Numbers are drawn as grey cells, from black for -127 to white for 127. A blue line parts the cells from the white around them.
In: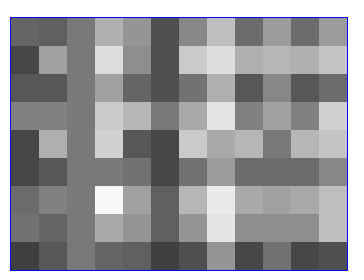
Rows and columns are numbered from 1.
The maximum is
120
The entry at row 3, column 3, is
-6
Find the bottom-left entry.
-63
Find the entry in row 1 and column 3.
-6
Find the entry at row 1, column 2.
-32
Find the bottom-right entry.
-48
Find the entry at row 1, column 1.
-26
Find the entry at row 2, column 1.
-56
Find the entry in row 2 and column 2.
33
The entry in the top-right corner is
27
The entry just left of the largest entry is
-6
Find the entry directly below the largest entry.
41
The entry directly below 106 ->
100
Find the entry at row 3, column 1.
-40

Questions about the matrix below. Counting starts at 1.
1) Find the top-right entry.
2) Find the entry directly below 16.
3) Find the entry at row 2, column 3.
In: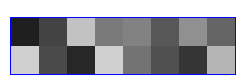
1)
-26
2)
-74
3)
-88

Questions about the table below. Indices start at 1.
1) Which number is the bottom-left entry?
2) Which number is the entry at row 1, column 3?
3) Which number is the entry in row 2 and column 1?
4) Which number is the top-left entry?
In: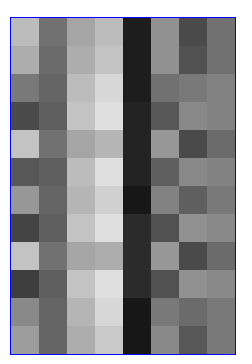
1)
29
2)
37
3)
45
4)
60

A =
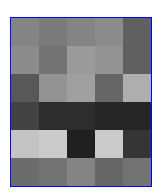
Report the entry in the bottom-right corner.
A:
-12
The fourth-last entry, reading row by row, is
-12
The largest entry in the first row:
12
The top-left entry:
4
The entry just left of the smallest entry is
75
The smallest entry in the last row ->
-25
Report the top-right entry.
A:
-31
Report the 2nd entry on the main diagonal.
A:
-12
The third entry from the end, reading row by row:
4

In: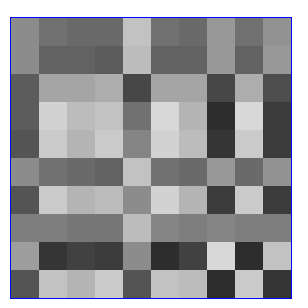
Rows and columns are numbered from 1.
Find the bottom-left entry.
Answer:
-43
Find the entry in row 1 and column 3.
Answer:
-21
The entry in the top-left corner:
12
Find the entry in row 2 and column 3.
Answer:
-29
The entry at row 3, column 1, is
-35
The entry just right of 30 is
-74
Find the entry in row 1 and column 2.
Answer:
-14
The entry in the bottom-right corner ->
-74
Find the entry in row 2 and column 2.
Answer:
-29
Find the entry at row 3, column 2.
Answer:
37
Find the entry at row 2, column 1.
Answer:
12
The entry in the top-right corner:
18

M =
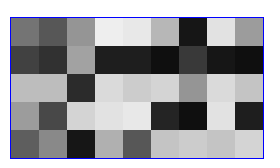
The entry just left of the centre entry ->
90
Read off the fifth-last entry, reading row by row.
-40
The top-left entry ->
-11
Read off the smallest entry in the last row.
-105
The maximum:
110
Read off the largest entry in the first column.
61
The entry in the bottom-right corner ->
84
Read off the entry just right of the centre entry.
84
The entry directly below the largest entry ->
-97
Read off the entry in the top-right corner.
28
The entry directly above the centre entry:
-97
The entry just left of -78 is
-62
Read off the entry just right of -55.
84

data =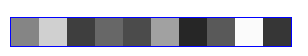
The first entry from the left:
5
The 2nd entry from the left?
80
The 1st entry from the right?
-73

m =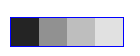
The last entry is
97
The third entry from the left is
62
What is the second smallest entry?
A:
17

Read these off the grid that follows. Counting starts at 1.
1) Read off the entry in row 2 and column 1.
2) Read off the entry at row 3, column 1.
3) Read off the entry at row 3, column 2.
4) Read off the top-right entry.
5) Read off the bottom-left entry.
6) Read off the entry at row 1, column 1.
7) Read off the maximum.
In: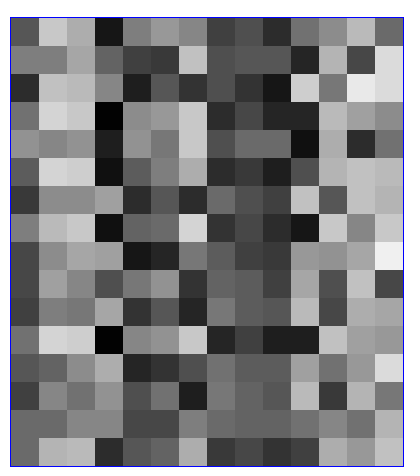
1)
-1
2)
-83
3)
65
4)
-21
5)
-21
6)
-41
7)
112

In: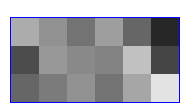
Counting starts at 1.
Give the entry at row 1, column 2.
17
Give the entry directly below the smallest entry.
-58
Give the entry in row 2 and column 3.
9
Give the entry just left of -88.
-25
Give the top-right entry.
-88

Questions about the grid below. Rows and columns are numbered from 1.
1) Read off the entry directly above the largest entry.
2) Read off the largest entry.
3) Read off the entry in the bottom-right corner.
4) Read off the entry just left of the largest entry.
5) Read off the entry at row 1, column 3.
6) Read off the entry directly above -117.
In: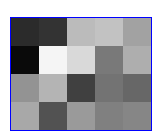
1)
-76
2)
117
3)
6
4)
-117
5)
59
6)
-84

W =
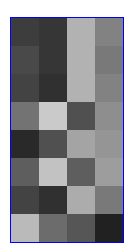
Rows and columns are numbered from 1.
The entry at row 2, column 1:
-54
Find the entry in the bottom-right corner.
-94
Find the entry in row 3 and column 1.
-60
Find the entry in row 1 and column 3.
50
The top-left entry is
-66
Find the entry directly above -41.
44
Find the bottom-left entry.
58
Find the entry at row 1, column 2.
-73
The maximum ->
74

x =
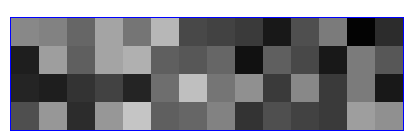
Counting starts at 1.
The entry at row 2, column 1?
-97
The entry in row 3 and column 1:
-91
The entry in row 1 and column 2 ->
2
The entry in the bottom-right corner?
16
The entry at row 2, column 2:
30
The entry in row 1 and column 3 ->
-25
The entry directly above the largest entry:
-91
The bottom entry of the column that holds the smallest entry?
30
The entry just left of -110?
-25
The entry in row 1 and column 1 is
8
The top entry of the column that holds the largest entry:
-10
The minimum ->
-124
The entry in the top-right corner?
-83
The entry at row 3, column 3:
-76
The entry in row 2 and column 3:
-32

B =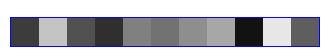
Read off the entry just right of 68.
-46
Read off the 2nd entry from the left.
68
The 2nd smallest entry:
-80

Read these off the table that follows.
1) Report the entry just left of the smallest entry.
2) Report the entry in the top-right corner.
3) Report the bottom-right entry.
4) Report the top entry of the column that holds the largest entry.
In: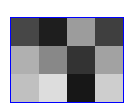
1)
93
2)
-64
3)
78
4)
-97

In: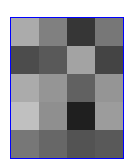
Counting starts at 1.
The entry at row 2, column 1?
-51
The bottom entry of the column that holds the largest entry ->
-8
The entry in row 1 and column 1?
43
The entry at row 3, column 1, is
43
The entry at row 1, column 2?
0
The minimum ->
-96

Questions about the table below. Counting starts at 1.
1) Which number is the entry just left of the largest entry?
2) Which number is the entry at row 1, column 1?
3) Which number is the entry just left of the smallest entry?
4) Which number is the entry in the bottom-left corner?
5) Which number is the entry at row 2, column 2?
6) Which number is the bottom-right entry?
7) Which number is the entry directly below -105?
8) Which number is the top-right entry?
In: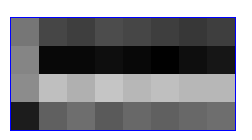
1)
48
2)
-9
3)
-119
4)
-99
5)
-119
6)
-17
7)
55
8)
-65

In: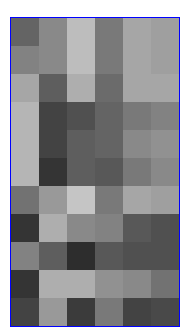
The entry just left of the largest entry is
25
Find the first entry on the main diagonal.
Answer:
-27
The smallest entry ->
-82
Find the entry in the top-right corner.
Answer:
31
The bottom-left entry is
-60
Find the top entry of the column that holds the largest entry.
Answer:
61
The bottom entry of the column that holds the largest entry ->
-68
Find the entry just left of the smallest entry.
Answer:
-33
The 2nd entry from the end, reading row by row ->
-60
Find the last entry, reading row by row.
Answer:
-54
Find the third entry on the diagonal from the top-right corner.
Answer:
-20
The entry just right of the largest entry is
-6
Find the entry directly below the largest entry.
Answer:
9
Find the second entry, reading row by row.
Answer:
9
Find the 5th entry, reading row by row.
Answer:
38
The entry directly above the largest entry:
-33
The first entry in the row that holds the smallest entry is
2
